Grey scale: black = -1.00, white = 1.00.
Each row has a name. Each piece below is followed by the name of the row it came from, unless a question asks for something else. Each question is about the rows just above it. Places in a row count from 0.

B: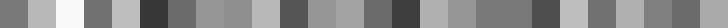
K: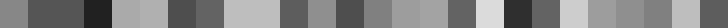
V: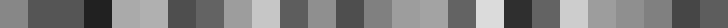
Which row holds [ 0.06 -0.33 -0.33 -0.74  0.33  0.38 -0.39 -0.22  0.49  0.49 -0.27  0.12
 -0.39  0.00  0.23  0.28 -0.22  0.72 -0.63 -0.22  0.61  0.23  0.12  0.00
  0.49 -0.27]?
K
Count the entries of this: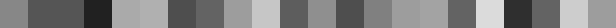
22
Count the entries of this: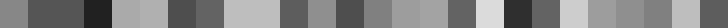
26
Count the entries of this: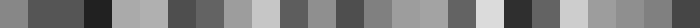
25
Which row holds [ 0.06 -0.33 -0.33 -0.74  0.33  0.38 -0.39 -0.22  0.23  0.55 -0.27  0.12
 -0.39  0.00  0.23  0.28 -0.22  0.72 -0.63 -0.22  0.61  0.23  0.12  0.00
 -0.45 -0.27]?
V
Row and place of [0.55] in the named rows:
V, 9

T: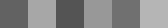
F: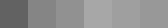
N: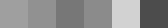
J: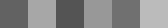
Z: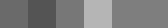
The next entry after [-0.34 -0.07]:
[0.42]
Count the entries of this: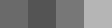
4
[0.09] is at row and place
N, 3

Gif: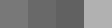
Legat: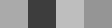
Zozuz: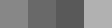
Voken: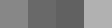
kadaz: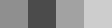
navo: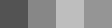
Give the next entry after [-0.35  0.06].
[0.49]
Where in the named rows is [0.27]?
kadaz, 2

